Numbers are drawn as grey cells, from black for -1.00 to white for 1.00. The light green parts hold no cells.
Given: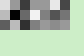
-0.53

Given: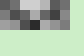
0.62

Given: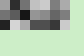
-0.10

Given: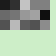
0.53

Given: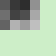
-0.65

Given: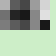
-0.44

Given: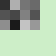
-0.08
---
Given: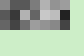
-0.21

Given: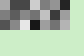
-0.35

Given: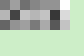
-0.21

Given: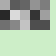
-0.12

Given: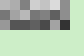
0.19

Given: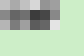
0.42

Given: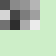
-0.11

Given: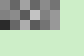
-0.67

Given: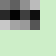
0.57

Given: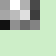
-0.87
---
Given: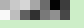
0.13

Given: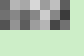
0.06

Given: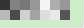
0.83

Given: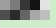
0.32

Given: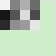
0.72

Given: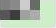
0.26
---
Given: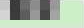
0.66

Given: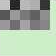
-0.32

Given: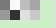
0.20

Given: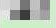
0.78

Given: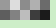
-0.26

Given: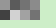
-0.49

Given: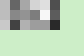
0.48

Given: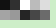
0.29
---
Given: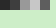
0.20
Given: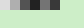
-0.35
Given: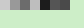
-0.15
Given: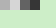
-0.22
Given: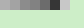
0.10
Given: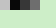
-0.57
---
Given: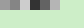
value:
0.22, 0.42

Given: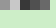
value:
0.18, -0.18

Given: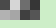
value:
-0.42, -0.33

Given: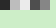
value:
-0.68, 0.05

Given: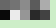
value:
-0.19, -0.48

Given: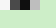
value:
0.93, 0.49
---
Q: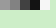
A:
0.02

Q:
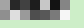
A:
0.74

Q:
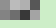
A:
-0.14

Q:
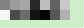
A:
-0.41

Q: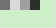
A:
0.70

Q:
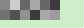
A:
-0.36

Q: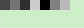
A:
-0.10

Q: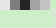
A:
-0.01

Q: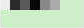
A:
-0.66

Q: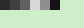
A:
-0.50
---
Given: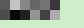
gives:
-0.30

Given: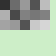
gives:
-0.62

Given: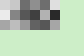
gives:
0.67

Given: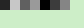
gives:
-0.71

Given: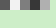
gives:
-0.30

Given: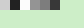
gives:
0.62

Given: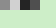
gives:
0.10
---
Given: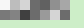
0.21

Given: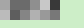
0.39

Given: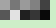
-0.75

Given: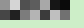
-0.54

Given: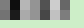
-0.44

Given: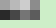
-0.44
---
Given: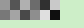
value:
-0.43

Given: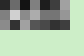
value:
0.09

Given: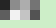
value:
0.54

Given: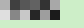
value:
0.57

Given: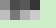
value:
0.39

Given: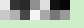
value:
-0.44

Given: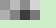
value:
-0.53

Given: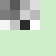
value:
0.63

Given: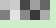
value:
0.07
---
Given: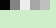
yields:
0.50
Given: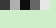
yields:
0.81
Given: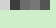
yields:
-0.33
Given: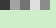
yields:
0.09
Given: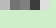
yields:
0.74
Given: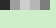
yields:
-0.03
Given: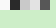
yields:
-0.32
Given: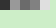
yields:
0.75
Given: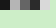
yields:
0.70
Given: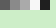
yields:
-0.76
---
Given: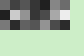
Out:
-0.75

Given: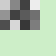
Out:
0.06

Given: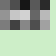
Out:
-0.83

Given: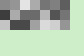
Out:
-0.08

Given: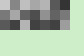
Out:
0.41

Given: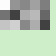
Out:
0.07
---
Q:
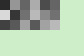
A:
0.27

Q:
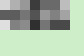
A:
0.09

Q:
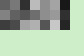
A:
0.29

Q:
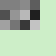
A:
-0.56

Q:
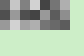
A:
0.28

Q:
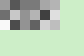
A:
0.15
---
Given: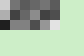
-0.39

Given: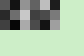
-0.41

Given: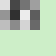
0.09

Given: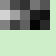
-0.25

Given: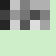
-0.33

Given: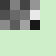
-0.28

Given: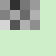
-0.34

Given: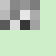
0.72

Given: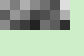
-0.12

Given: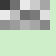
0.40
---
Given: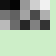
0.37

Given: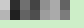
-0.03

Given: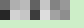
0.11

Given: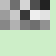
0.77

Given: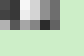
-0.14

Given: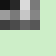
0.04

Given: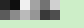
-0.39
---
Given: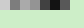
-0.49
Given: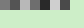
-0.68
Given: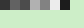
0.02
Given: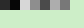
-0.41
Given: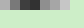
0.12
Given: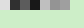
0.50
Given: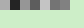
0.54
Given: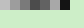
-0.23
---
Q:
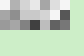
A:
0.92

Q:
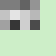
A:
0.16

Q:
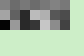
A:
-0.06

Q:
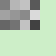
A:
-0.30

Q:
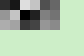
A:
-0.19

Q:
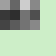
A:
0.07

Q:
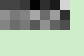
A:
0.66
